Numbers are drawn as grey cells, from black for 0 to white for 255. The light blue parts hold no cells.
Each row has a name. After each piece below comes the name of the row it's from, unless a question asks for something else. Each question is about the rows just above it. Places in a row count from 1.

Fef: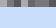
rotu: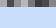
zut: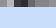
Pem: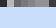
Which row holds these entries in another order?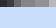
zut
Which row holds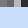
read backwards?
Pem
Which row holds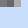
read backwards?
Fef
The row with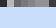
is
Pem

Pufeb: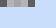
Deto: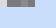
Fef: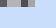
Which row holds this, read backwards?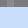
Deto
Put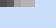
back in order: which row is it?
Fef
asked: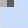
Pufeb
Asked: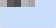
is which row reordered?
Fef

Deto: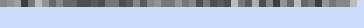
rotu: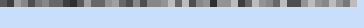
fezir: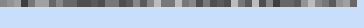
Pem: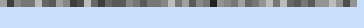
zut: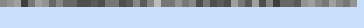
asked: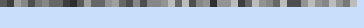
rotu
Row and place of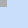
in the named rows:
Deto, 37

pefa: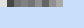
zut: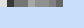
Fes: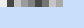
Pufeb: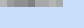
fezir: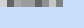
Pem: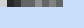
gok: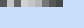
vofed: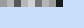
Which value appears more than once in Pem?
[101]
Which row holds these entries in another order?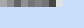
pefa
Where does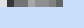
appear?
zut

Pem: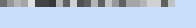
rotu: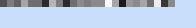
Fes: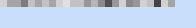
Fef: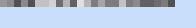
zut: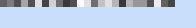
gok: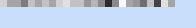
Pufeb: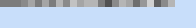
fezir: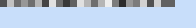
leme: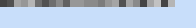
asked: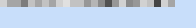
Fes
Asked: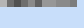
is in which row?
leme
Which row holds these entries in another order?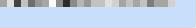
gok

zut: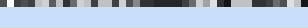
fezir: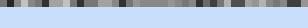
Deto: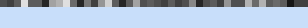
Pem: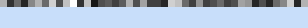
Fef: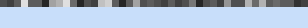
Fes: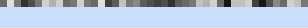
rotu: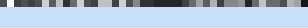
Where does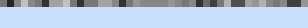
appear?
fezir
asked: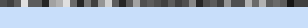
Deto
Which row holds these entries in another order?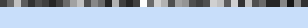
rotu
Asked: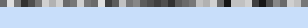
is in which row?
Fes

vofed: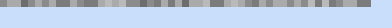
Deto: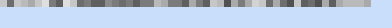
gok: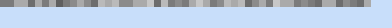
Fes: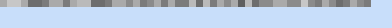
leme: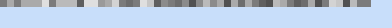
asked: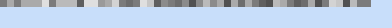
leme
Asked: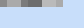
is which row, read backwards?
Fes
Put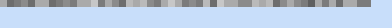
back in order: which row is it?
gok
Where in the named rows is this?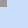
leme, 15
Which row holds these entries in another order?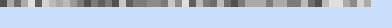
leme
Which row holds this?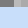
Deto

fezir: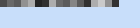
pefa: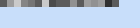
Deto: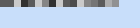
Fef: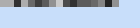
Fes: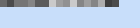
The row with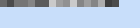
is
Fes
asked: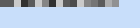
Deto
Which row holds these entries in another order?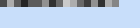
Fef
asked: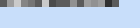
pefa
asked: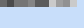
Fes
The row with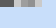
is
Fes
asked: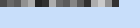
fezir

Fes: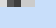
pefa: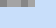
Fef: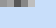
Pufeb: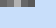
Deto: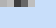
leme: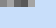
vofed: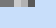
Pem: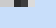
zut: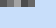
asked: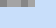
pefa
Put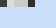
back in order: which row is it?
Pem
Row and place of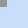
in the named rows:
Fef, 1
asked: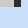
Pem
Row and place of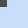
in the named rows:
zut, 4

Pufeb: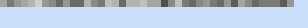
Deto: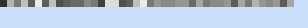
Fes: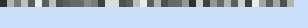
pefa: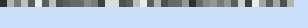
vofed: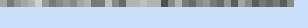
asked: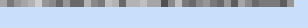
Pufeb
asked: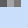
Deto
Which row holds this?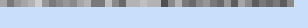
vofed
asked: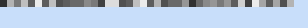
pefa
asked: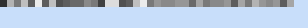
Deto

